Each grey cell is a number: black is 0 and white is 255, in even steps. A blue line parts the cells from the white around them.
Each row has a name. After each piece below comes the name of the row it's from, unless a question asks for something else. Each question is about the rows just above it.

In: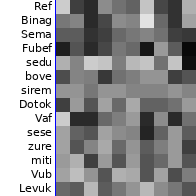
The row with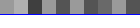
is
miti
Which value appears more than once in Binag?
[132]
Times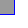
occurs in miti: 4
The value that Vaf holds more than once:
[42]
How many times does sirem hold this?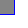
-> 4

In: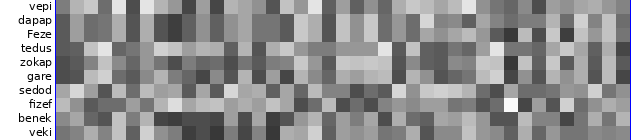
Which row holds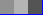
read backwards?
gare
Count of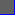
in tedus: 4
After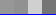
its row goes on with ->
[145]
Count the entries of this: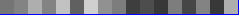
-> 17
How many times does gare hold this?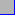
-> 6
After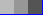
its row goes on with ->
[ 84 187 131 131  70 117 174 117 180]
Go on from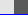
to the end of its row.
[194  96  90 117 102 158 228 117 117 102 166 200 166  96 174  70]

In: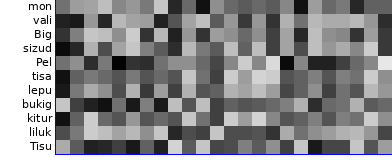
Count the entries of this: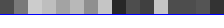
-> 16
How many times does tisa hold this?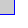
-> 3
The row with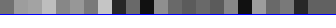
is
mon

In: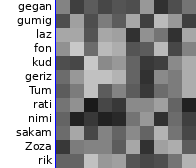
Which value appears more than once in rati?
[138]
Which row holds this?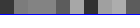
Zoza
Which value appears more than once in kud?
[138]
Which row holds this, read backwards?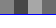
sakam
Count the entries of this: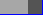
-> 3
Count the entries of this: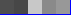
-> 5
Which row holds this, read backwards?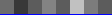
Tum

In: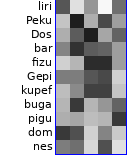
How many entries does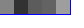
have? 5
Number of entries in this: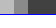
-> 4

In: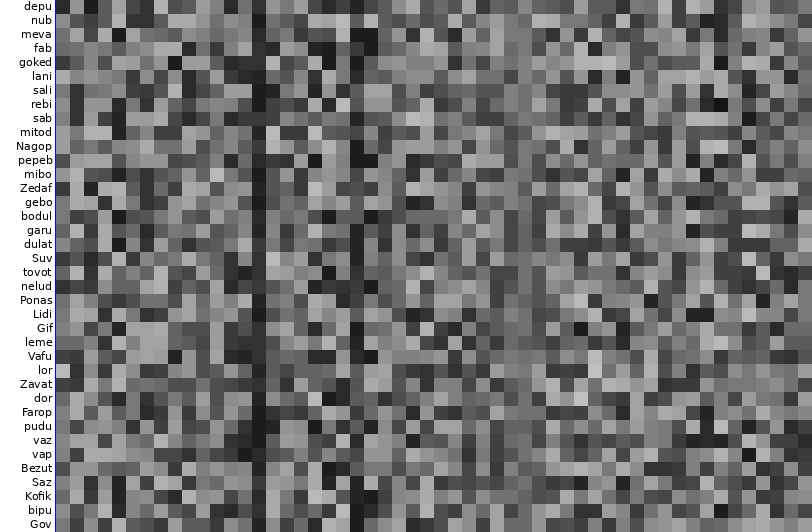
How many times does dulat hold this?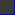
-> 8
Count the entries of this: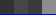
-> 4
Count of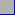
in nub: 5
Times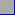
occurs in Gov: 1
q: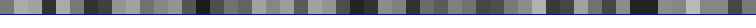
Lidi
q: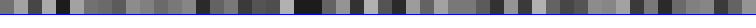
meva

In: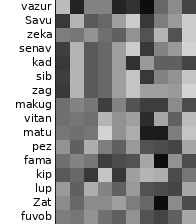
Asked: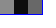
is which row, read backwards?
Zat
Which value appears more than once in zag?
[159]
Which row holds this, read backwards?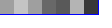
zag
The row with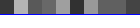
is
kad
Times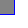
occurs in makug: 2
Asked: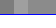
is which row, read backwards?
Zat

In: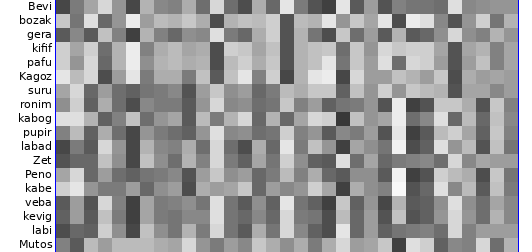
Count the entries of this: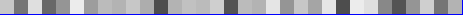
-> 33
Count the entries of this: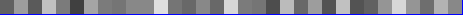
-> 33
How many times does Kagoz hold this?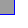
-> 6
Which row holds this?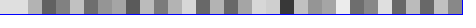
kabog
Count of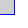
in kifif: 5
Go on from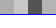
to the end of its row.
[193 229 117 199 157 223 110 215 207 157  83 157 193 129 165]

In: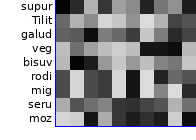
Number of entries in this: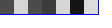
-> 7
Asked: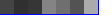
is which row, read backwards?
seru
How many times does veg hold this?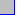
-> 3
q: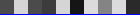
mig
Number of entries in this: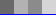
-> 4

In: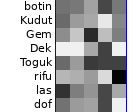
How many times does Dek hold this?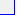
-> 3
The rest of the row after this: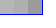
[218   5]
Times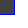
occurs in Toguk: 2
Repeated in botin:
[120]

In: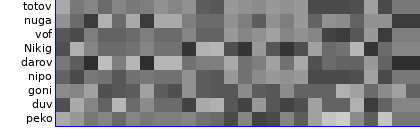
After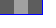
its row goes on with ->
[ 80 145  93  87  87 139  93  87 139  99  99  99 176 161 107 139 161  99]
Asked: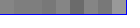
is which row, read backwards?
peko
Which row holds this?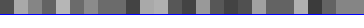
duv
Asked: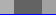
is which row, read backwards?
duv
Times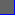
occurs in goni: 4
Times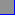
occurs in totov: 4

